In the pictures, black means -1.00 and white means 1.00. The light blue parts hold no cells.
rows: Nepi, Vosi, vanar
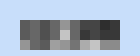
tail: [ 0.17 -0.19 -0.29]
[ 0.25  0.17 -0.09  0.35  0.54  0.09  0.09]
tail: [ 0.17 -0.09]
[0.35 0.54 0.09 0.09]
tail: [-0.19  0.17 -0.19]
[-0.46 -0.46 -0.64 -0.56]
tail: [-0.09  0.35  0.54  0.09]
[0.09]
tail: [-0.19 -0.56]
[-0.46 -0.56 -0.56]

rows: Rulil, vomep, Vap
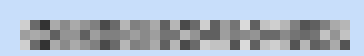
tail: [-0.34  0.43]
[-0.25 -0.09  0.33 -0.34]
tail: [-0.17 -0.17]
[ 0.08 -0.09 -0.17 -0.09  0.52  0.16  0.52]
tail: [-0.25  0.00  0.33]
[0.43]

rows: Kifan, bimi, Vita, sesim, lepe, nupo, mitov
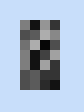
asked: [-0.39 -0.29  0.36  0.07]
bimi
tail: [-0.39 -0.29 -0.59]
[-0.59]
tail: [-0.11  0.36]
[-0.95 -0.39]
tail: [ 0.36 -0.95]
[-0.39]
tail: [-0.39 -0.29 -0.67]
[-0.86]

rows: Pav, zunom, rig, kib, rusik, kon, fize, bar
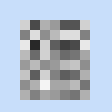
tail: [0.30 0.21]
[ 0.01 -0.08  0.38]
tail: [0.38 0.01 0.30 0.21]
[ 0.01 -0.08  0.38]

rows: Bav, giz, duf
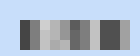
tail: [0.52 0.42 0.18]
[-0.19 -0.01  0.52 -0.37 -0.37  0.26]
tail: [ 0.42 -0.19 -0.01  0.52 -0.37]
[-0.37  0.26]
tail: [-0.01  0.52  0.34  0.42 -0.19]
[-0.01  0.52 -0.37 -0.37  0.26]
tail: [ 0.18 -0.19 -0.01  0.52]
[-0.37 -0.37  0.26]
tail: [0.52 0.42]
[ 0.18 -0.19 -0.01  0.52 -0.37 -0.37  0.26]

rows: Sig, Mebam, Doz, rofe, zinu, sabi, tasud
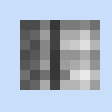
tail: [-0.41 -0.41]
[-0.04 -0.57 -0.04 -0.04  0.05 -0.12]
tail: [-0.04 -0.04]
[ 0.05 -0.12]
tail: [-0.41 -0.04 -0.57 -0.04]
[-0.04  0.05 -0.12]
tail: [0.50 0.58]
[0.75 0.41]
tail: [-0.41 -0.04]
[-0.57 -0.04 -0.04  0.05 -0.12]

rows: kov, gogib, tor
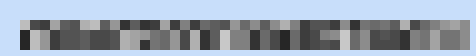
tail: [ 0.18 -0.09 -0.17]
[ 0.18 -0.43  0.38 -0.60 -0.27  0.57  0.00  0.00 -0.60 -0.17 -0.43 -0.70
 -0.17 -0.52 -0.43  0.00  0.10  0.57 -0.17  0.10 -0.43 -0.35 -0.43 -0.60
  0.00 -0.09  0.28 -0.09 -0.09  0.10]
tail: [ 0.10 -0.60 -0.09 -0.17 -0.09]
[-0.27  0.38 -0.43 -0.17  0.00  0.18  0.28  0.10]
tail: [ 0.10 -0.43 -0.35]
[-0.43 -0.60  0.00 -0.09  0.28 -0.09 -0.09  0.10]
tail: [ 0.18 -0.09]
[-0.17  0.18 -0.43  0.38 -0.60 -0.27  0.57  0.00  0.00 -0.60 -0.17 -0.43
 -0.70 -0.17 -0.52 -0.43  0.00  0.10  0.57 -0.17  0.10 -0.43 -0.35 -0.43
 -0.60  0.00 -0.09  0.28 -0.09 -0.09  0.10]
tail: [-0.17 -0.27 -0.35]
[ 0.18 -0.17  0.10 -0.27  0.10  0.38  0.00 -0.52 -0.35 -0.35 -0.52  0.10
 -0.60 -0.09 -0.17 -0.09 -0.27  0.38 -0.43 -0.17  0.00  0.18  0.28  0.10]
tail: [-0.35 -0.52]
[ 0.10 -0.60 -0.09 -0.17 -0.09 -0.27  0.38 -0.43 -0.17  0.00  0.18  0.28
  0.10]

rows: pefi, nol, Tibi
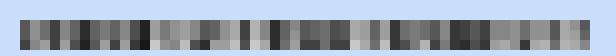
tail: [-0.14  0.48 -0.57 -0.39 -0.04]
[ 0.40 -0.49 -0.04 -0.57 -0.65 -0.39 -0.57  0.24  0.32  0.14 -0.57  0.32
  0.40 -0.14  0.40  0.32  0.05]
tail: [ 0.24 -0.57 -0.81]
[ 0.57  0.14  0.05  0.48 -0.39 -0.65  0.24  0.24  0.48 -0.39  0.57  0.32
 -0.65 -0.14  0.24 -0.49 -0.49 -0.14 -0.49 -0.49  0.57  0.32 -0.14  0.48
 -0.57 -0.39 -0.04  0.40 -0.49 -0.04 -0.57 -0.65 -0.39 -0.57  0.24  0.32
  0.14 -0.57  0.32  0.40 -0.14  0.40  0.32  0.05]
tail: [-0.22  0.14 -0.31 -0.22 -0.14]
[-0.39 -0.31  0.32  0.24 -0.22  0.24 -0.57 -0.14 -0.04 -0.14 -0.31  0.05
 -0.57 -0.49 -0.31 -0.49  0.05  0.05  0.14 -0.14  0.14  0.14 -0.31  0.32
  0.24 -0.22]

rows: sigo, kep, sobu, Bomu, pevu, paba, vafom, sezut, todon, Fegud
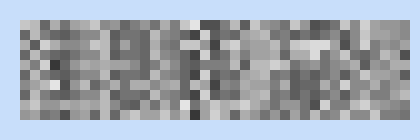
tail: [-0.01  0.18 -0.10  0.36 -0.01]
[ 0.55  0.79 -0.37 -0.37 -0.01  0.46 -0.27  0.55  0.18  0.08 -0.10  0.55
  0.18 -0.37 -0.27 -0.10  0.55  0.08  0.63  0.27  0.18  0.18  0.08]
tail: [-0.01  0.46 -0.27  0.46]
[ 0.46  0.63  0.46 -0.10  0.08  0.18 -0.10  0.08  0.18  0.36 -0.27  0.18
  0.08  0.36  0.36]
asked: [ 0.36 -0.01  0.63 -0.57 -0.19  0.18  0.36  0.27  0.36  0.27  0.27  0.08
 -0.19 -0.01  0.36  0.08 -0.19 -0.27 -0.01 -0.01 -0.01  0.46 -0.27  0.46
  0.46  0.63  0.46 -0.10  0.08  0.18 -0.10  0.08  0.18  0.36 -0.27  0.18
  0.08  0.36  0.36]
pevu
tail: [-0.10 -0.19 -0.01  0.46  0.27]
[-0.37]
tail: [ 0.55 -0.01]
[-0.01 -0.10]

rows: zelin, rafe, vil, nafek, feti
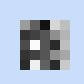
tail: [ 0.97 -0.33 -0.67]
[0.49]
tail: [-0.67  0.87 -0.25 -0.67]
[0.58]
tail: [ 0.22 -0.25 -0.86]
[0.68 0.49]
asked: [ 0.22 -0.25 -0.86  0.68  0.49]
zelin
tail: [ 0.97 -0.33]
[-0.67  0.49]
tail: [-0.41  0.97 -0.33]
[-0.67  0.49]
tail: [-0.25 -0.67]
[0.58]

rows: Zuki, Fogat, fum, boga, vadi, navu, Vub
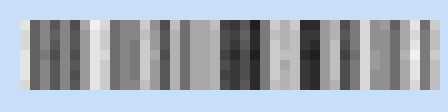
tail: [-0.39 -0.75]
[-0.04  0.59  0.49  0.49 -0.66 -0.75  0.21  0.49 -0.48 -0.13  0.69  0.21
  0.13 -0.13  0.40  0.88 -0.04  0.59]
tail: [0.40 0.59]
[-0.66 -0.66  0.21  0.40 -0.39 -0.04  0.69  0.13  0.21 -0.23  0.31  0.79
 -0.13  0.59]

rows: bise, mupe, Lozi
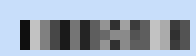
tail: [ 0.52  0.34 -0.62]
[-0.35]
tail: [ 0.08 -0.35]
[-0.26  0.52  0.34 -0.62 -0.35]
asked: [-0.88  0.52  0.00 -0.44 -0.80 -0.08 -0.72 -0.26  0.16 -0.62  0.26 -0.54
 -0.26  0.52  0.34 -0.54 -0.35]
bise

